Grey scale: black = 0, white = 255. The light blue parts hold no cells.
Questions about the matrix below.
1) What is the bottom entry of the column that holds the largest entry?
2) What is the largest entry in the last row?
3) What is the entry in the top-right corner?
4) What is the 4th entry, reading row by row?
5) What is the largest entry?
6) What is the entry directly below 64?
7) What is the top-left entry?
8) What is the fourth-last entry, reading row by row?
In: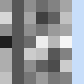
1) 130
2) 193
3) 165
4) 108
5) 246
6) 119
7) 154
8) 119

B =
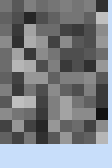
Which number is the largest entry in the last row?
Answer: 182
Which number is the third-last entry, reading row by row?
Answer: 88
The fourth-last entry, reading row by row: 151
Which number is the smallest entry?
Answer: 17
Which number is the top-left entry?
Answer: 117
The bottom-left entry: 97
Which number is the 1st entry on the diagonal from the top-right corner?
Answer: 48
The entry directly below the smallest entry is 139
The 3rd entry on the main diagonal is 163
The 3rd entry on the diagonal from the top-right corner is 57
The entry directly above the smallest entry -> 57
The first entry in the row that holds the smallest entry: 139
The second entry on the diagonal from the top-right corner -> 97
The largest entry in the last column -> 191
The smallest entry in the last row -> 48
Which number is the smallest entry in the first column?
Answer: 66
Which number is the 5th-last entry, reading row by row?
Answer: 88

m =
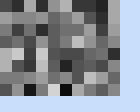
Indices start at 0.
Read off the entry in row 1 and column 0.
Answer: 157
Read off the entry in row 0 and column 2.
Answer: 168
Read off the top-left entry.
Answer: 74
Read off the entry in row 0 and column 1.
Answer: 46
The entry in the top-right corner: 168
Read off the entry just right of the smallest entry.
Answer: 168
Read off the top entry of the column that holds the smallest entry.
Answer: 178
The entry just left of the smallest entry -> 211
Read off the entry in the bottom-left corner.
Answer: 83
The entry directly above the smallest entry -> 135
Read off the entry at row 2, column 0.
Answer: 123
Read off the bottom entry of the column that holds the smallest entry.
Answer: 12
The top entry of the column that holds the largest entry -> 146
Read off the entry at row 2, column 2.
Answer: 112
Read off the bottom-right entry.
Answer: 135
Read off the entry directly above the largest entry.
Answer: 112

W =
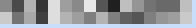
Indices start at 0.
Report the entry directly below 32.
127
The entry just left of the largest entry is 137
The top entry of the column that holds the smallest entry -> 32
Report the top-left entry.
137
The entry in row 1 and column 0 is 202
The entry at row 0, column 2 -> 179
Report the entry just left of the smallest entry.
85

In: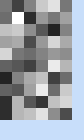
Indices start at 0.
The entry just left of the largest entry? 109
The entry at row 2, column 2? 141
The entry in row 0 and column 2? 131
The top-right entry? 119
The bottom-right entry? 76
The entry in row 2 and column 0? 193
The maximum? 255
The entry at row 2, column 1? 202
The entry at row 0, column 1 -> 65
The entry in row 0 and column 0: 119
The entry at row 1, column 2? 45
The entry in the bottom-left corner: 45

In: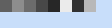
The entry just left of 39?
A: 72
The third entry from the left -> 108
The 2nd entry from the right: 49

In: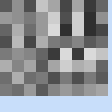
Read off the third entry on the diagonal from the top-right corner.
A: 206
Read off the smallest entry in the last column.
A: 70
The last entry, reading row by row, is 165
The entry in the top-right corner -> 101
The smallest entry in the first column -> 79
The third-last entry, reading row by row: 133
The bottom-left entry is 122
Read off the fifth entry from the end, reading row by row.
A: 133
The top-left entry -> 90
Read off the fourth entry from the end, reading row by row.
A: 153
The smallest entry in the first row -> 58
